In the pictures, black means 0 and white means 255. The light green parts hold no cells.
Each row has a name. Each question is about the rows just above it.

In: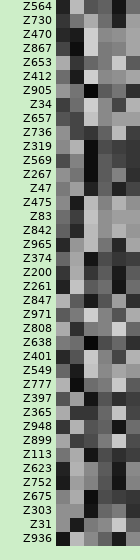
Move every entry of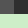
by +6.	[90 53]
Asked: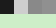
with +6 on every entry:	[ 33 212 143 150]
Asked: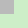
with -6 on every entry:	[180]
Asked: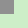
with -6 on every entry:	[138]
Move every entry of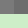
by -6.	[116 103]
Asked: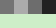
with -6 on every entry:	[110 165 103  28]
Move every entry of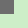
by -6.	[103]

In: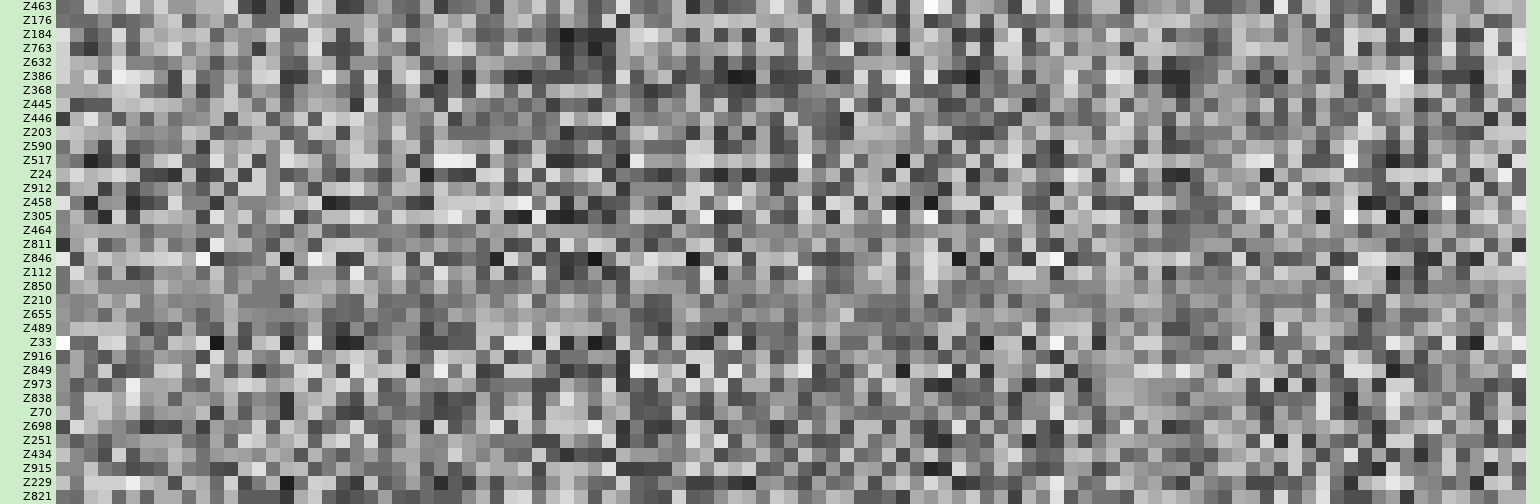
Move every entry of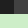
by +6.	[37 71]
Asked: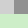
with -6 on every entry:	[202 139]
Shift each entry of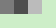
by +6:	[129  84 193]
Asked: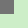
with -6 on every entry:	[109]
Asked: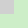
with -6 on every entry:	[202]

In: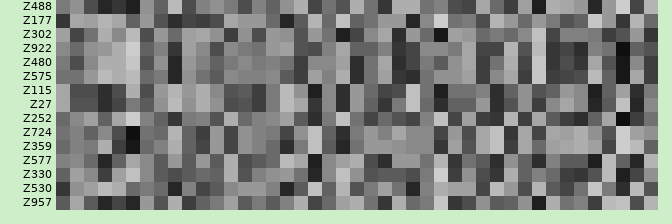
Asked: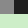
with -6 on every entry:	[131  25]
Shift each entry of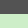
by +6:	[89 89]

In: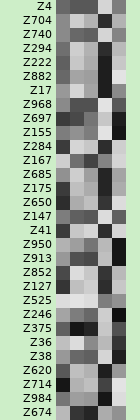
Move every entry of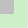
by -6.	[185]
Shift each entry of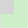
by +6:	[219]

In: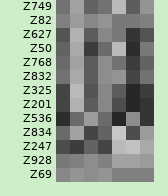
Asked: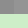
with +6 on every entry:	[147 154]
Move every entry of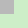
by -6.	[179]
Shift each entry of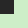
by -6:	[33]
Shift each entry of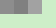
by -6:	[135 122 156]
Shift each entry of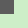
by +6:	[98]
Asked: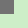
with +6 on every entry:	[120]
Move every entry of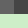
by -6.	[93 63]

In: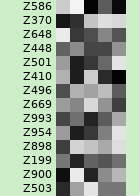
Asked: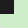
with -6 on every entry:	[23]
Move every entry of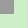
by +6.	[161]
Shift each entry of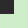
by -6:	[36]
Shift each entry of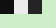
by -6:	[  9 229  30]

